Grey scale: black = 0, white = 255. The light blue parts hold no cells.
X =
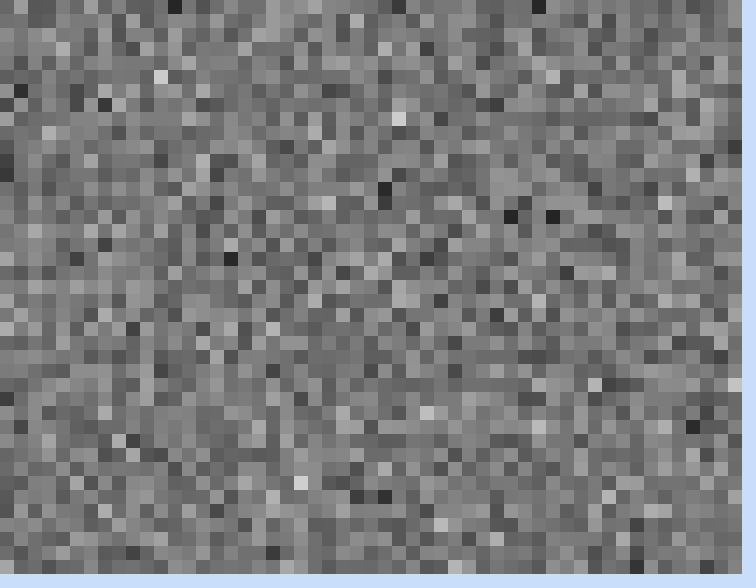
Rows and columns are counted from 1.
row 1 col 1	103
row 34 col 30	146
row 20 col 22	147
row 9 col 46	87
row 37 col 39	112
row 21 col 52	107
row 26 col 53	116
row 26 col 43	89
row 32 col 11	100
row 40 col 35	102
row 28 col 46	90
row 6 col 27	124
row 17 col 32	121
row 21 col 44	96
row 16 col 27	103
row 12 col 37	95
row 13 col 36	148
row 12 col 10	119
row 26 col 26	117
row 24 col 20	179
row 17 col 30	101
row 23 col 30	117
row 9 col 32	70
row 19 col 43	128
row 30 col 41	103
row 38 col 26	102
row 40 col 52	113
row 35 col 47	110
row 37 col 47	173
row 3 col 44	87
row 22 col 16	117
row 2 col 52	118
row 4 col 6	117
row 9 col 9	114
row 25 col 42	122
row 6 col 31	144
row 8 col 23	111
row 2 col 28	113
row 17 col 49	138
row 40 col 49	120

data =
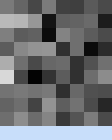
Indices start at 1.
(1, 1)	122
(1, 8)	74
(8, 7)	75
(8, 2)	110
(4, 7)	11
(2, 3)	151
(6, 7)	109
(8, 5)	94
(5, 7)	82
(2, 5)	96
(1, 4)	123
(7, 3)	115
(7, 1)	115
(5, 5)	107
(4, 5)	48
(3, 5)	131
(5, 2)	111
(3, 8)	75
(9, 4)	133
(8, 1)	99

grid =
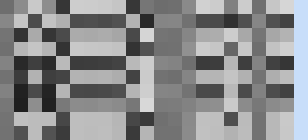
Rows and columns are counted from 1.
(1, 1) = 110
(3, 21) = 179
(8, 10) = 119
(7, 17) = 184
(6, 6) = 179
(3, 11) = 213
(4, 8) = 197
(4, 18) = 199
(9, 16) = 191
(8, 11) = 216
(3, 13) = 114
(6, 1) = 114
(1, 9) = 197
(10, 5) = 59
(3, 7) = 169
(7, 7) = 72
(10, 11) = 181
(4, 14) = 145
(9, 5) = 71
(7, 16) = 73
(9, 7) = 189
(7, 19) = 130
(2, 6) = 77
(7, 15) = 74
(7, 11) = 206
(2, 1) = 135
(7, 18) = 75
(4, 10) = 51
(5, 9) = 67
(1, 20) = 198
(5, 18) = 62
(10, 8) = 190
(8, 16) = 143
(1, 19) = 111
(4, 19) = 110
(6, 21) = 189

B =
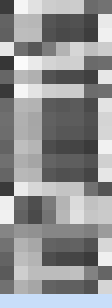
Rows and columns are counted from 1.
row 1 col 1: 59
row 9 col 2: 176
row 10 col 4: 95
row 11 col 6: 68
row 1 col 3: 225
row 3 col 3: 188
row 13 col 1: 101
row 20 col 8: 101
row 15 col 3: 78
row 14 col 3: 215
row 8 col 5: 87
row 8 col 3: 179
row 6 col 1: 102
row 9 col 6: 92
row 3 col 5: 73
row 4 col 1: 231
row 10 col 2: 175
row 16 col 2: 98
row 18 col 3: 167
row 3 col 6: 76
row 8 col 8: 227
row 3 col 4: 81
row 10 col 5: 87
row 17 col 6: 134
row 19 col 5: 70
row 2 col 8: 233
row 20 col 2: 206
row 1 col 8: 114
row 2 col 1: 99
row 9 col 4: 97
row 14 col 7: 113
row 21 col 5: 95
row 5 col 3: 234
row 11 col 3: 181

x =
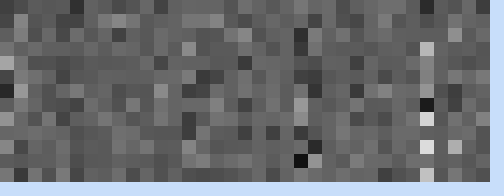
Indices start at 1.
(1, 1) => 64
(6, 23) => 61
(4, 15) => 83
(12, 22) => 17
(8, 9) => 81
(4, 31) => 183
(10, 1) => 102
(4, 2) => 96
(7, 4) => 81
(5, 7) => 90
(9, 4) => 116
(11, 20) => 95
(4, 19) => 99
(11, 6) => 84
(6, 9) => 96
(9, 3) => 83
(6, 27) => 98
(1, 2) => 76
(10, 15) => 116
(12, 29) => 92
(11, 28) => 84
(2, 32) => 88
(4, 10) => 101
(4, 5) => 95
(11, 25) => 106
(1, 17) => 84
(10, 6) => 80
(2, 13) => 99
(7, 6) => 120
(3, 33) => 143
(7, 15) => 69
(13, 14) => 79
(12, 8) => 89
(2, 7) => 96
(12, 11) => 90
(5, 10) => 92
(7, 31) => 148
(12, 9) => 97

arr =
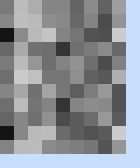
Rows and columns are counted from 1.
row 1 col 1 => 122
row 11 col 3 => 187
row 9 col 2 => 135
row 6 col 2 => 202
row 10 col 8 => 90
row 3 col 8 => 79
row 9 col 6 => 92
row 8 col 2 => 187
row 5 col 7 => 111
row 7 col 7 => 124
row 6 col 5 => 117
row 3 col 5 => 131
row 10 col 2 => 135
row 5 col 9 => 129
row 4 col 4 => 110
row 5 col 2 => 186
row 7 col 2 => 166
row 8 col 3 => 116
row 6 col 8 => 88
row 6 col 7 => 97
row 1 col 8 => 98
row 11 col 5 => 132
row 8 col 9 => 82
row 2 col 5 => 136
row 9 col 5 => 75
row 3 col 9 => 204
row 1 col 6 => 100
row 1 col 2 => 188
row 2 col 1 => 135

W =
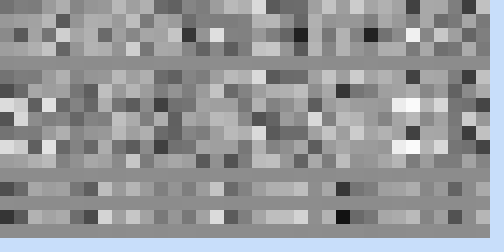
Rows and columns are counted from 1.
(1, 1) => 114
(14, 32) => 153
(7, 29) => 162
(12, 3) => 175
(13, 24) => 140
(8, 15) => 163
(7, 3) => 167
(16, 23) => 143
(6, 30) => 66
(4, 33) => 118
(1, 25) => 158
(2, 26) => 151
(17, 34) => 140
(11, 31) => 179
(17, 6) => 140
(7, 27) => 126
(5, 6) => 141
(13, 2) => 140
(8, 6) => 131
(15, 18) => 140
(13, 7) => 141
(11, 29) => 237
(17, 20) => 140
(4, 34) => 171
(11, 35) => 68
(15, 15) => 141
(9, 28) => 132
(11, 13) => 113
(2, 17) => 125
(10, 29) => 163
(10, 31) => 167
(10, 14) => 133
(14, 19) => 158
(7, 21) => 176
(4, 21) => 149
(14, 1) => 78
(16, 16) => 219
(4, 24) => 134
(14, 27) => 126
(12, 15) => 89
